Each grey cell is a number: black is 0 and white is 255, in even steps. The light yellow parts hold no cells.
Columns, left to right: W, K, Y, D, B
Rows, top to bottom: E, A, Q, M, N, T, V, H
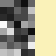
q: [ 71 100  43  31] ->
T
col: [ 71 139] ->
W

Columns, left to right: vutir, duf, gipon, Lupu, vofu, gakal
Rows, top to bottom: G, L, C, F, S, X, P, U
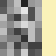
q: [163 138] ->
F
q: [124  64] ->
P
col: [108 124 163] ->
duf
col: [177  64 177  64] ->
gipon
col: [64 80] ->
vofu
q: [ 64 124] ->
P

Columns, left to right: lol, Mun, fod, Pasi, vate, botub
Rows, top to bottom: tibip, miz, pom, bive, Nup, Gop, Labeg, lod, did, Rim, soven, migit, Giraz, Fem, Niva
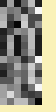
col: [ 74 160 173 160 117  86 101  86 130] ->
Mun
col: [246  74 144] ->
botub
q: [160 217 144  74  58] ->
Fem
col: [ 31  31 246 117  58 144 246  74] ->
botub

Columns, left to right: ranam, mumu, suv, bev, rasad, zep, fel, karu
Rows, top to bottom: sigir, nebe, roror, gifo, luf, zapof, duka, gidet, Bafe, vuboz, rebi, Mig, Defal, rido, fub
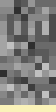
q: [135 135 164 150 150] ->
vuboz
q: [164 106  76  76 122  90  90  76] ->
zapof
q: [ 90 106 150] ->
Bafe
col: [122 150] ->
ranam
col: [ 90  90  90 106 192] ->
mumu
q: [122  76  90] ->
gidet
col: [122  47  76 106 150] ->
rasad

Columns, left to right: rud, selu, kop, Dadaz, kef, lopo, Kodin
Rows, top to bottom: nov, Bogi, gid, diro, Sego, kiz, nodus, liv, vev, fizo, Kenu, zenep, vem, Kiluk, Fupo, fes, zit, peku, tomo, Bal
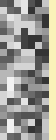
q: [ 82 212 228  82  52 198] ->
nov
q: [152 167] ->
vem
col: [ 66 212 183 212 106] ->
Dadaz
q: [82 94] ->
zit

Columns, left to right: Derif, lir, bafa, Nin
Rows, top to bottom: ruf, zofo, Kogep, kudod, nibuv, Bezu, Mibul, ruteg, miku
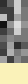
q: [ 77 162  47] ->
Mibul
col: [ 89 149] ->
Nin
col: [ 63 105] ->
Derif
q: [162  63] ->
miku
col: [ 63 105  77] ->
Derif
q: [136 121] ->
Bezu

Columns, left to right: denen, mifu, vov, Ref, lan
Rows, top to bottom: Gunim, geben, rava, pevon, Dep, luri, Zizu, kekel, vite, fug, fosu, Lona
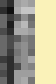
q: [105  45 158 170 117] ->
Lona
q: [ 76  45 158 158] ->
fosu
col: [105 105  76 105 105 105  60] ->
denen

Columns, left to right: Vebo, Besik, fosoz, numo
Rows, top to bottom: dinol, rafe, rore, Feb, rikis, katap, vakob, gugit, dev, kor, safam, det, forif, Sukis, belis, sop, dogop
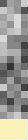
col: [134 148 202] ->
fosoz
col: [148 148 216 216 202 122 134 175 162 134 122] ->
fosoz
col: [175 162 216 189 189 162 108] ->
Vebo
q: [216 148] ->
rore
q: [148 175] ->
dogop
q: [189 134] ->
vakob
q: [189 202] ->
rikis

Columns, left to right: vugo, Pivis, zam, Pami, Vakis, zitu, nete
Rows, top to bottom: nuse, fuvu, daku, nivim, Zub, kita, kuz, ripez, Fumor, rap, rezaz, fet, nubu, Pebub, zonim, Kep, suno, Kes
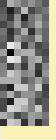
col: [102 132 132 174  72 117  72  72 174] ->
vugo
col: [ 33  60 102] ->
Pivis
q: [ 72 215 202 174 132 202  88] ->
Kep
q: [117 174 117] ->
nivim
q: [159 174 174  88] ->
ripez
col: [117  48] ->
Vakis

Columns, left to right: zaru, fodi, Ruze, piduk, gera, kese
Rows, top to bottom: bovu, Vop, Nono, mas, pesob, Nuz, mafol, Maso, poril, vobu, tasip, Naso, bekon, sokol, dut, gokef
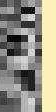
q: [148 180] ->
mafol
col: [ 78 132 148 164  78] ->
zaru

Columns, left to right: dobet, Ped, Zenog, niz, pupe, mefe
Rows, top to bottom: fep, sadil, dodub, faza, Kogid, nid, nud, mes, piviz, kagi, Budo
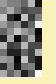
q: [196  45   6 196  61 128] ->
dodub
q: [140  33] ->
Budo
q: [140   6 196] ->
piviz
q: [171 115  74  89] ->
sadil
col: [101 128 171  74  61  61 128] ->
pupe
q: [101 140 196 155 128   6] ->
Kogid

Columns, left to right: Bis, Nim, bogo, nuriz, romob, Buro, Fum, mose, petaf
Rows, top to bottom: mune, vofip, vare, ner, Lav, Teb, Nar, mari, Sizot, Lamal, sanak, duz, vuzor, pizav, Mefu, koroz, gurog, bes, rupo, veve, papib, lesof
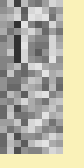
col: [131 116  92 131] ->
Buro
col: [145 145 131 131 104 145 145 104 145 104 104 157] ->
Bis
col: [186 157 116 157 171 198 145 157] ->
petaf
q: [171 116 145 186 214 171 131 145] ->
rupo
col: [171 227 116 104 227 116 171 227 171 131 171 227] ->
Fum
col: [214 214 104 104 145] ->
nuriz

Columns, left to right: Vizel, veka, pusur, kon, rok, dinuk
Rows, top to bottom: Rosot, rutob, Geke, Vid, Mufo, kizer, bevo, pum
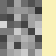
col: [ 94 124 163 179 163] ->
veka
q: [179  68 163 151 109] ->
bevo
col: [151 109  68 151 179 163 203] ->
kon
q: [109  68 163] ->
Vid
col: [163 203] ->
kon
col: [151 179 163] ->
kon

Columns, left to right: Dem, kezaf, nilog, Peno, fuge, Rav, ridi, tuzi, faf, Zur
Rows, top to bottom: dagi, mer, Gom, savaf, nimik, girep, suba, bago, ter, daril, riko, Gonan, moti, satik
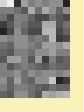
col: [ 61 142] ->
faf
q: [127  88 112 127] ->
daril
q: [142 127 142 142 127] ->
riko
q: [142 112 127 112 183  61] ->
girep
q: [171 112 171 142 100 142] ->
mer
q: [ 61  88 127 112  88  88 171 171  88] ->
savaf
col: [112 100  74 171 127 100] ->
Zur

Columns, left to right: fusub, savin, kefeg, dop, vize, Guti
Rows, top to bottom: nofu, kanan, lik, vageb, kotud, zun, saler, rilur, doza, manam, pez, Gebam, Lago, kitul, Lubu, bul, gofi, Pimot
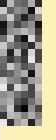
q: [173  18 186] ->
pez
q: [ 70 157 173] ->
Gebam
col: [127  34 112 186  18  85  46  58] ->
dop
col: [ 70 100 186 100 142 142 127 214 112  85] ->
kefeg
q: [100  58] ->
doza

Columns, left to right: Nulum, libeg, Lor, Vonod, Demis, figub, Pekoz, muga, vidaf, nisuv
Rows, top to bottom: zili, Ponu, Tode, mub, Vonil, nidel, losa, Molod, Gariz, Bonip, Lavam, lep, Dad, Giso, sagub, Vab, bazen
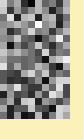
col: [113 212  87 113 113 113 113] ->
Demis
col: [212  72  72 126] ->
nisuv
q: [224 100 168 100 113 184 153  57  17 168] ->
Bonip

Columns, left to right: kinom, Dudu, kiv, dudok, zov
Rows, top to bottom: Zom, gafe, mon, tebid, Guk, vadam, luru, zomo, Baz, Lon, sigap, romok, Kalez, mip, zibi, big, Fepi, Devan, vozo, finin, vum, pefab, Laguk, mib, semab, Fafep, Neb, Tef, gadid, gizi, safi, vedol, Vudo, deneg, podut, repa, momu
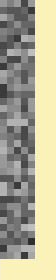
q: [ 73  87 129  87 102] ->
luru
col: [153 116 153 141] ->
kiv

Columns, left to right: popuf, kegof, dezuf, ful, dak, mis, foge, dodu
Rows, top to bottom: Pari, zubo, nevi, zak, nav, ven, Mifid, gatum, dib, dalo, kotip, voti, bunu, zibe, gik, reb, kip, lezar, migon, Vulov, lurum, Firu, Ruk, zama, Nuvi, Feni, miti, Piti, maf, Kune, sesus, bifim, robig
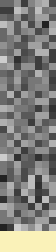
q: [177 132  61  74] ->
Piti
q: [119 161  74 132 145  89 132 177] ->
sesus
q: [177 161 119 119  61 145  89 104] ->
lezar
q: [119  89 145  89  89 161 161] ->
kip

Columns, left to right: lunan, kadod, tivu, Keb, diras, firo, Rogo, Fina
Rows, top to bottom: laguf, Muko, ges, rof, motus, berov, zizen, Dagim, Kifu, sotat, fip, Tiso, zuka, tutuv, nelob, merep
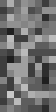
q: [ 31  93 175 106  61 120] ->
motus
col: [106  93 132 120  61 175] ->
firo
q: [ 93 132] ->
nelob
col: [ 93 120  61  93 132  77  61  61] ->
lunan
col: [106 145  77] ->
tivu
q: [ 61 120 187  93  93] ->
zuka
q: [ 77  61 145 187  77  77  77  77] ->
Dagim

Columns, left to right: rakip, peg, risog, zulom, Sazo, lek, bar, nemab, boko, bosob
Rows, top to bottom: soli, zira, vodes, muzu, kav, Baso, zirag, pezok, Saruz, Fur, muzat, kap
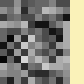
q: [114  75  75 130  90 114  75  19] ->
vodes
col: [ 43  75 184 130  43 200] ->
zulom

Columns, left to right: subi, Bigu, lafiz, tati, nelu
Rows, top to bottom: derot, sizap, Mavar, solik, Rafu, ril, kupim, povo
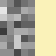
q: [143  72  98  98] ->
solik
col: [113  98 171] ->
tati
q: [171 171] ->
Rafu
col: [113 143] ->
Bigu
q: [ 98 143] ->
solik
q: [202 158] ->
kupim
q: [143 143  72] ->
povo

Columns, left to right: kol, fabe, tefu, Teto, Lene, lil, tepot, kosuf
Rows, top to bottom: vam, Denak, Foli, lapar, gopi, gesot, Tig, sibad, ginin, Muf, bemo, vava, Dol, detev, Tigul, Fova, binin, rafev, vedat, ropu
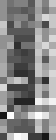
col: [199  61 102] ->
tefu
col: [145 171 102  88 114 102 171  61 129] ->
fabe
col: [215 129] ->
tepot
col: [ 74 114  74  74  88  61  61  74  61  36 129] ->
Lene
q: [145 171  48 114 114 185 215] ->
Tig

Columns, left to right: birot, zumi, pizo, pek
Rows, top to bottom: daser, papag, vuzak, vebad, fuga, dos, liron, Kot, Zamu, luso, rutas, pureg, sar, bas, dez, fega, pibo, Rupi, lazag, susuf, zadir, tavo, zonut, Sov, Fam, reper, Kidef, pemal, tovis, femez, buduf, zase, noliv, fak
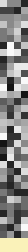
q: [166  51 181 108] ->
reper
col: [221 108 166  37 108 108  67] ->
pek
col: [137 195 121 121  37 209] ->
birot
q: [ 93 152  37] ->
fak
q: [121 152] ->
fuga
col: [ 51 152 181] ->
pizo

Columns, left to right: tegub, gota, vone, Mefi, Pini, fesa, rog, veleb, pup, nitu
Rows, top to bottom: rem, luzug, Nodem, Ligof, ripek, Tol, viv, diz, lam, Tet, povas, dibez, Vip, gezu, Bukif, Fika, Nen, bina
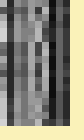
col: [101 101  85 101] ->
pup
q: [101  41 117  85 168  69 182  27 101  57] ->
diz
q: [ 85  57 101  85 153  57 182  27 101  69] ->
luzug

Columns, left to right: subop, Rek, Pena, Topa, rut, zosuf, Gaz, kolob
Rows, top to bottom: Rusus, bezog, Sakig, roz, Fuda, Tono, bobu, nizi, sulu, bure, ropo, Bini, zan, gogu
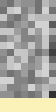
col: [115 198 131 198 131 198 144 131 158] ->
subop
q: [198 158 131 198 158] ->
Fuda
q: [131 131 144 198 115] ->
Tono

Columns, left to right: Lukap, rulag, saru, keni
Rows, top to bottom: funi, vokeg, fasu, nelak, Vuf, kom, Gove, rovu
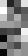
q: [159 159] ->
nelak
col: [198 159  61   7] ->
Lukap
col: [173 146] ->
saru
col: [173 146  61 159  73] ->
saru
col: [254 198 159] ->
Lukap
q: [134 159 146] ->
rovu
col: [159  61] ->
Lukap

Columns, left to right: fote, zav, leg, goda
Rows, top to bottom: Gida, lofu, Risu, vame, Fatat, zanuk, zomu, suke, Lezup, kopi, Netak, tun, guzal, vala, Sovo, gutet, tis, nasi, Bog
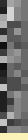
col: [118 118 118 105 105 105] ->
goda
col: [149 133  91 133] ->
leg
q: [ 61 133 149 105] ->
suke

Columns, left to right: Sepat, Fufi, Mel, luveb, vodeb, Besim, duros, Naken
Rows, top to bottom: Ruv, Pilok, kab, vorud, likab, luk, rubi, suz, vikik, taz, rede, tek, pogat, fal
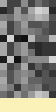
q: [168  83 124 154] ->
tek
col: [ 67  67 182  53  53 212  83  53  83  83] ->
Naken
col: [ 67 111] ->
Fufi
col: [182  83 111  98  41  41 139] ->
Besim
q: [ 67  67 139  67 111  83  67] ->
Ruv
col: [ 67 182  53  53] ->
Naken

